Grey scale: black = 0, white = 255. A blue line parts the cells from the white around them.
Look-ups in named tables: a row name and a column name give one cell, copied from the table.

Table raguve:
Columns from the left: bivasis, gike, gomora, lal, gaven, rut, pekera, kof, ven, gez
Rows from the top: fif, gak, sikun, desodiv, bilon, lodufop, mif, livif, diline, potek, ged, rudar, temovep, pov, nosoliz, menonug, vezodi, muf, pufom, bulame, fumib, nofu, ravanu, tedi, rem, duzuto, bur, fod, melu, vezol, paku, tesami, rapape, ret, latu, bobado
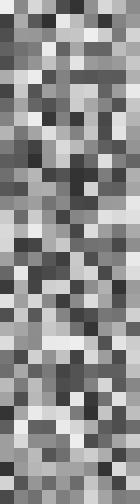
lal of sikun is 131
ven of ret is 218
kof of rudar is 222
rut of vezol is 123
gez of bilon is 199
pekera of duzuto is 217
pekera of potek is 197
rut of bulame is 198
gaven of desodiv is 99
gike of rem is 148
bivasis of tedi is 175
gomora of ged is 66
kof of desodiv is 101

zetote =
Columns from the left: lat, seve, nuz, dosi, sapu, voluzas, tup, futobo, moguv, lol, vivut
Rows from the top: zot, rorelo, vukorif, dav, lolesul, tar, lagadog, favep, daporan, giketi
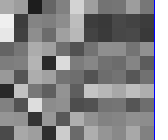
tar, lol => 87
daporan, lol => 144
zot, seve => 157
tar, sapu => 115
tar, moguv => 115
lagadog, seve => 194
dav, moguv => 142
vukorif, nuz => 142

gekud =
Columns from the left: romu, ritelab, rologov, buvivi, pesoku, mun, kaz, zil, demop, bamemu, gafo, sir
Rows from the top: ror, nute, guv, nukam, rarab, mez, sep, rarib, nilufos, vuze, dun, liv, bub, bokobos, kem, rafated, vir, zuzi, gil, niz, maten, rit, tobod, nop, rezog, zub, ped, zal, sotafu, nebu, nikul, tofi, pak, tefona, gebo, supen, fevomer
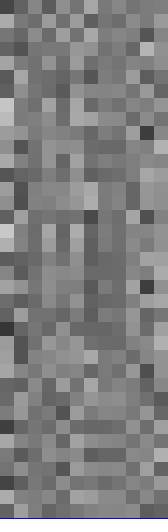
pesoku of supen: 107
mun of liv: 162
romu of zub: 159
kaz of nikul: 103
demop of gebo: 116
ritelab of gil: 98

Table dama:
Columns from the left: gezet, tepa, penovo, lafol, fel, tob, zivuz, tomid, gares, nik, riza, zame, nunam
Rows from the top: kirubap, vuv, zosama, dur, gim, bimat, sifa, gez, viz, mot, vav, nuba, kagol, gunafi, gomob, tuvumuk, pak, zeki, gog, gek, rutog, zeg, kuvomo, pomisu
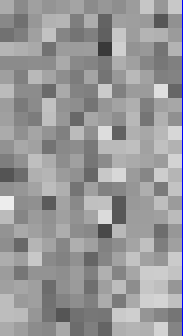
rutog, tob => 155
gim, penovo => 141
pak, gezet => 147
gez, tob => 142
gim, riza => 134
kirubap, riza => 198
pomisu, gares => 175
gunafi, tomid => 129
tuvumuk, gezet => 187
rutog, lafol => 108
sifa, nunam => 102
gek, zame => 205
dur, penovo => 169
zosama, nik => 157
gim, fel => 170
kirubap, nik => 156
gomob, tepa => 141
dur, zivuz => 157
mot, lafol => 147
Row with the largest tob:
mot

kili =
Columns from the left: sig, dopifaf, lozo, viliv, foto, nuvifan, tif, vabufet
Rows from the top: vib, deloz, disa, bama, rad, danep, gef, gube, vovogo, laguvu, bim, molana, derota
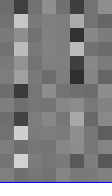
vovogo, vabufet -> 137
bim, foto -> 134
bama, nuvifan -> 187
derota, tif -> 122
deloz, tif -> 115
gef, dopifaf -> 59
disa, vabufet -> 124
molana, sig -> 116
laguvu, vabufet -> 94
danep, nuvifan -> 47

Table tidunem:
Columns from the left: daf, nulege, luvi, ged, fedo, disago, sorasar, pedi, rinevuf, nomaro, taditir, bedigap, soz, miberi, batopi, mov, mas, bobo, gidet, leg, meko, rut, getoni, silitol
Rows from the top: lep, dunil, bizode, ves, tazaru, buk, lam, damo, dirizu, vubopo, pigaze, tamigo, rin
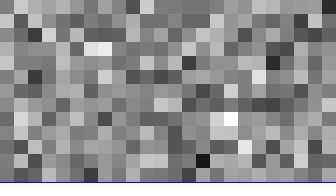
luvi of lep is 175
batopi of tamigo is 22
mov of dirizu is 209
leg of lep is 181
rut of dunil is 65
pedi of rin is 153
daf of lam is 151
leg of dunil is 102
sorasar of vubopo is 128
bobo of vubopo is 141
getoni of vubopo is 135
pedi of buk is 205
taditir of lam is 131
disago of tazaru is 153
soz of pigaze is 85
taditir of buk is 104
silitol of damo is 198
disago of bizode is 183
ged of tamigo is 154
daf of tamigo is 125
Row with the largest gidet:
buk

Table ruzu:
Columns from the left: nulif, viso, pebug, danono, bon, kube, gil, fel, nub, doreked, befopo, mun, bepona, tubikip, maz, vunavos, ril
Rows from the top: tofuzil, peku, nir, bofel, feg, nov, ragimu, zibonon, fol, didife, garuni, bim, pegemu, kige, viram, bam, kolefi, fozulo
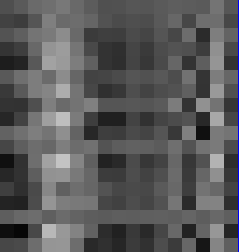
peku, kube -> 109
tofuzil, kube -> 105
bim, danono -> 162
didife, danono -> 116
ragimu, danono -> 133
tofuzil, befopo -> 85
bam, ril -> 95
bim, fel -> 34
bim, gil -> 95
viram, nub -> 65
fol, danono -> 159
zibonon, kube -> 115
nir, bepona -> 71
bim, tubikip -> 55
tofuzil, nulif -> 79
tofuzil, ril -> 86
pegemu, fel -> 60

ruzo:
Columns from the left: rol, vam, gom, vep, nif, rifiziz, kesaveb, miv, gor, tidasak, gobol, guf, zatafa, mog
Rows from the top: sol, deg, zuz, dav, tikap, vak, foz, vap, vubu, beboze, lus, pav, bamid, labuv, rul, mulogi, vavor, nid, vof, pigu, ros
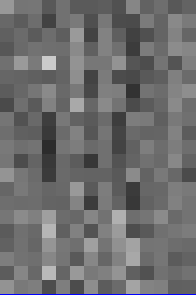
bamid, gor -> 89
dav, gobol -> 124
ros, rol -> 147
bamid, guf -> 121
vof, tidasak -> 168
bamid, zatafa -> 104
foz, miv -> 128
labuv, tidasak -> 59

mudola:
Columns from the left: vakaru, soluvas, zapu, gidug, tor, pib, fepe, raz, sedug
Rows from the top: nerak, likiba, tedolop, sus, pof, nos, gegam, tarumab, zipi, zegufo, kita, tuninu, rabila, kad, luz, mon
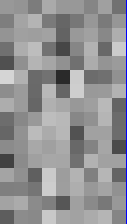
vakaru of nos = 213
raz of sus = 104
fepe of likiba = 151
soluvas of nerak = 148
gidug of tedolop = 162
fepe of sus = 178
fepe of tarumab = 159
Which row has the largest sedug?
sus

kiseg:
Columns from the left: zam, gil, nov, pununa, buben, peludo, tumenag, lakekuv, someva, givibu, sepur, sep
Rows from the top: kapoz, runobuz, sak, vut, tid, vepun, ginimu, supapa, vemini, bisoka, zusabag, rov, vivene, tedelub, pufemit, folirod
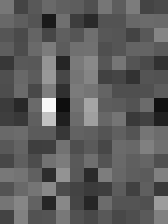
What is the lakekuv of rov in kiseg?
83
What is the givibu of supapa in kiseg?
83
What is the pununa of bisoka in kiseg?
91
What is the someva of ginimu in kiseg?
79
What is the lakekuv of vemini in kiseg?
103
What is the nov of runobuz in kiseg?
84
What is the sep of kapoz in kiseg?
73
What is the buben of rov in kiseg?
124
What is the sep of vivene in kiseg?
128
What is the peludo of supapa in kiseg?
115
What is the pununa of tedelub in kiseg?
137
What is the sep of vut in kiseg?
90
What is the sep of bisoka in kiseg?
108
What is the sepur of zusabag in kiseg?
128
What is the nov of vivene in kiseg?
96
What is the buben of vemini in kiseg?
31
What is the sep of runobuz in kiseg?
105
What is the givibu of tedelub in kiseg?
64
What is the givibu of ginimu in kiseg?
79
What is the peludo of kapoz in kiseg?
93

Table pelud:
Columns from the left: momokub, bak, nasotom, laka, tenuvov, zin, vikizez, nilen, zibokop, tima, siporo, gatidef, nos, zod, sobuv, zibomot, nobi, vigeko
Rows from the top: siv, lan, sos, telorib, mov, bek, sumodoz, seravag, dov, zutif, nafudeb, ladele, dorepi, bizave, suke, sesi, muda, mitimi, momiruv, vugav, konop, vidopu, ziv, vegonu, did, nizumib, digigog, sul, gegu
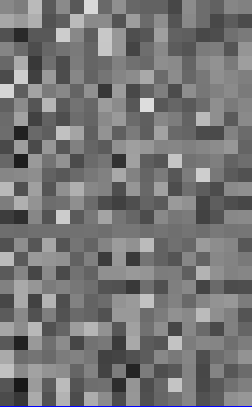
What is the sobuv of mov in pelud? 137
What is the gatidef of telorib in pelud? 137
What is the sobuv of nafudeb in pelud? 134
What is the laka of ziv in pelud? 127
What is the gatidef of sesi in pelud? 137
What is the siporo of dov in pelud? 95
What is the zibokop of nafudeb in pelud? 145
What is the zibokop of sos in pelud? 151
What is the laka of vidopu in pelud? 180
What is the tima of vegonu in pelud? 161
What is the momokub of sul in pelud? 85
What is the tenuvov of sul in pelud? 187
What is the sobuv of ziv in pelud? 187
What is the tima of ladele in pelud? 161
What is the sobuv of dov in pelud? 186
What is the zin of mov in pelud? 124
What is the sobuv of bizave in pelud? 93
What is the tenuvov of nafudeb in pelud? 86
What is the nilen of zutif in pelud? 147

